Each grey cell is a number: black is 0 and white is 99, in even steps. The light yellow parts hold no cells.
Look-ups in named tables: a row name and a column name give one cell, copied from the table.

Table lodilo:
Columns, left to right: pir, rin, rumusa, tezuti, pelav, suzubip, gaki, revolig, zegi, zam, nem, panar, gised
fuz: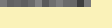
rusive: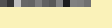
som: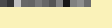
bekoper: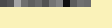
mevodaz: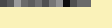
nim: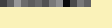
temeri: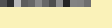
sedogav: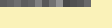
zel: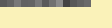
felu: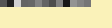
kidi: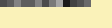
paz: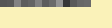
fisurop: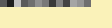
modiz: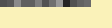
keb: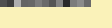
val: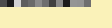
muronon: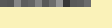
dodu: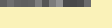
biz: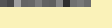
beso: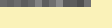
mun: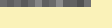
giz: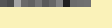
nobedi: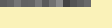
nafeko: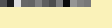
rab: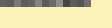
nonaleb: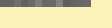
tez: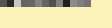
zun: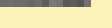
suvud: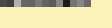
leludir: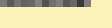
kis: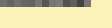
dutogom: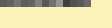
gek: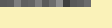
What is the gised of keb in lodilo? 41
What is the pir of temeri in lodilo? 32
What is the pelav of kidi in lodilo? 36
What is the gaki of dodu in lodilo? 33
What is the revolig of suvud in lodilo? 35
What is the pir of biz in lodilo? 33

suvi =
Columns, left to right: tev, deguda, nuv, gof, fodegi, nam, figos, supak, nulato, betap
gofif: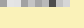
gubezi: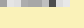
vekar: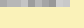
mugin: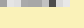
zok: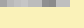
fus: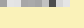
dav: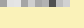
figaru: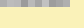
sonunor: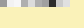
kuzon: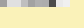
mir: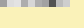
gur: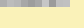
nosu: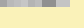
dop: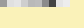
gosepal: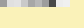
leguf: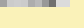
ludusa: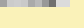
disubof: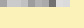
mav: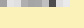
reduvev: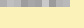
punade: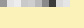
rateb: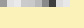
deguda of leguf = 79
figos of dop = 54
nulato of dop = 89
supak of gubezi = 30
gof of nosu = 77
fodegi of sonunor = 85
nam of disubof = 69
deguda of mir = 86
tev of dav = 63
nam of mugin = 65
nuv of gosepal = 88
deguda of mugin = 89
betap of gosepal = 93
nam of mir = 67
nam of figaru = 64
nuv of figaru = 72

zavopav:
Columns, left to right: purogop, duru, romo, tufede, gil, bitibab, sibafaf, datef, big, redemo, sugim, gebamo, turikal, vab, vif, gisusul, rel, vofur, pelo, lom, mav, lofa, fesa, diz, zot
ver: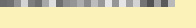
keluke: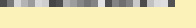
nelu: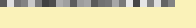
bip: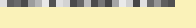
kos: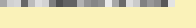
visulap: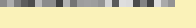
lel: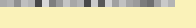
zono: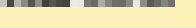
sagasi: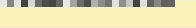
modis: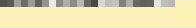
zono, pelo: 52
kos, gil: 73
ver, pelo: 62
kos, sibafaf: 82
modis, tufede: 42
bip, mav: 87
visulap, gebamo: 61
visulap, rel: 35
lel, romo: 56
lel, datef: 49
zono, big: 27
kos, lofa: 59
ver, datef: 86
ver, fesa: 62
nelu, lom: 27
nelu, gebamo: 61
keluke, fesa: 85
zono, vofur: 41

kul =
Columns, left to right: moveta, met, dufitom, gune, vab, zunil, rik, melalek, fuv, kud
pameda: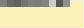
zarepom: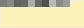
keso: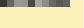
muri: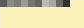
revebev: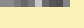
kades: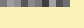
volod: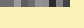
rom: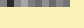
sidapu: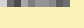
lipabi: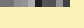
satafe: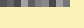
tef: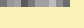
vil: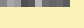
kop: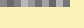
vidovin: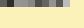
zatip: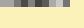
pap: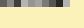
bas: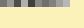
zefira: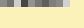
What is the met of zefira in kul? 44
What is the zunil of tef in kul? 62
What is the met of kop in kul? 41
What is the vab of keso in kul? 28
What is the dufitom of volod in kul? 60
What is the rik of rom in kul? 55
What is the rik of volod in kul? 56
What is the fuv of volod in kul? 51
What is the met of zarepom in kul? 53
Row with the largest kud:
zefira

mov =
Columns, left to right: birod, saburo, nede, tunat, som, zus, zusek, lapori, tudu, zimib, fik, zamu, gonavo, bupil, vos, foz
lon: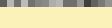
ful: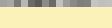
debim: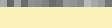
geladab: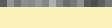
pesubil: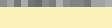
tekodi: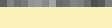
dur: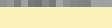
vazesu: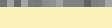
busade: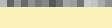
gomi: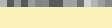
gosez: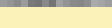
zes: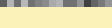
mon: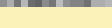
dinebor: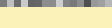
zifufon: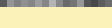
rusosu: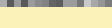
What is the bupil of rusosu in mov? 65
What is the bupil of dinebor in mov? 59
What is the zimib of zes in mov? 44
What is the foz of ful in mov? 75
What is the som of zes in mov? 44
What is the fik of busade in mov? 61
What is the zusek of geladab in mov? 52
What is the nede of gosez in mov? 53
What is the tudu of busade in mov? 44
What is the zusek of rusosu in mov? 51
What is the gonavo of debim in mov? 72
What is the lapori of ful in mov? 41
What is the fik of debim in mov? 57
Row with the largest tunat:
dinebor

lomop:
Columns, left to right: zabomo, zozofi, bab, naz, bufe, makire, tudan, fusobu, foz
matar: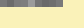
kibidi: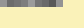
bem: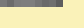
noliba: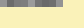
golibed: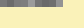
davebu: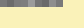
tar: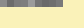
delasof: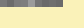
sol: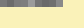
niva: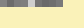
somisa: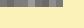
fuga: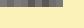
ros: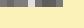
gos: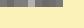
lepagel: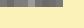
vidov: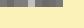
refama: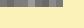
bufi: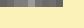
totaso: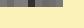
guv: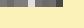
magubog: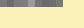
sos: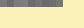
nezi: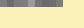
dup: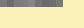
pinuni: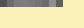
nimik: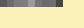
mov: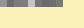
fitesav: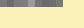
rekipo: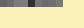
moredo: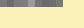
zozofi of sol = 42
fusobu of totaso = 43
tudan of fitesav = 41
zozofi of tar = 42
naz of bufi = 49
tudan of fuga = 34
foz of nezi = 48
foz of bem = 36
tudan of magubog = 41
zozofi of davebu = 42
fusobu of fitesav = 43
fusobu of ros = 37
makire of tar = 45
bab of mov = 48
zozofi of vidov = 42
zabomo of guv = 47
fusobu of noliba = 43
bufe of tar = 60
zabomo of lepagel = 47

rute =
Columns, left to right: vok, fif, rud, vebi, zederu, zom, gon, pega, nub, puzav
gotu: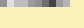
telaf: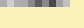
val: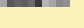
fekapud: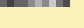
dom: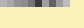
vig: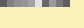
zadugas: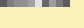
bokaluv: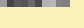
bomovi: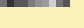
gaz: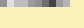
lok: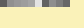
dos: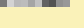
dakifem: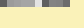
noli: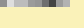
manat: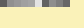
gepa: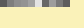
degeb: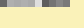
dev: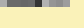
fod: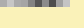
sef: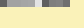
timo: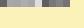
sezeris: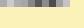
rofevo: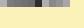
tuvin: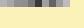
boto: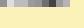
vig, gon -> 40
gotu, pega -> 26
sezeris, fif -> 79
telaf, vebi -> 66
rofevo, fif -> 48
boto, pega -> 26
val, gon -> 70
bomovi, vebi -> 34
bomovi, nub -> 45
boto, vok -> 57
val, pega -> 64

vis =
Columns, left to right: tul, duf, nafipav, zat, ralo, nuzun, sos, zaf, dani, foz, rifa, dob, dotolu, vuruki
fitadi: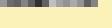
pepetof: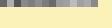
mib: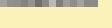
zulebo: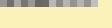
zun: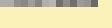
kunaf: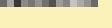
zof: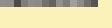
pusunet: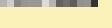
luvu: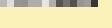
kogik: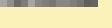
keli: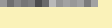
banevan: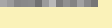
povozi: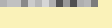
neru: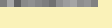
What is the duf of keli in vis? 43
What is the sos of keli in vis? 41
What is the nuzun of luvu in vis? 67
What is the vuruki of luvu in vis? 21
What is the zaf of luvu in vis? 68
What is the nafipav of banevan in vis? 52
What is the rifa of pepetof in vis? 73
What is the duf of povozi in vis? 75
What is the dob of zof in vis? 54
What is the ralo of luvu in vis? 67
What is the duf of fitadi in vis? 42
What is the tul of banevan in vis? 65
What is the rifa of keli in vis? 59
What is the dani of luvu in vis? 33
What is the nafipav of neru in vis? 38
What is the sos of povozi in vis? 83
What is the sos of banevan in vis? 60
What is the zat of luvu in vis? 57

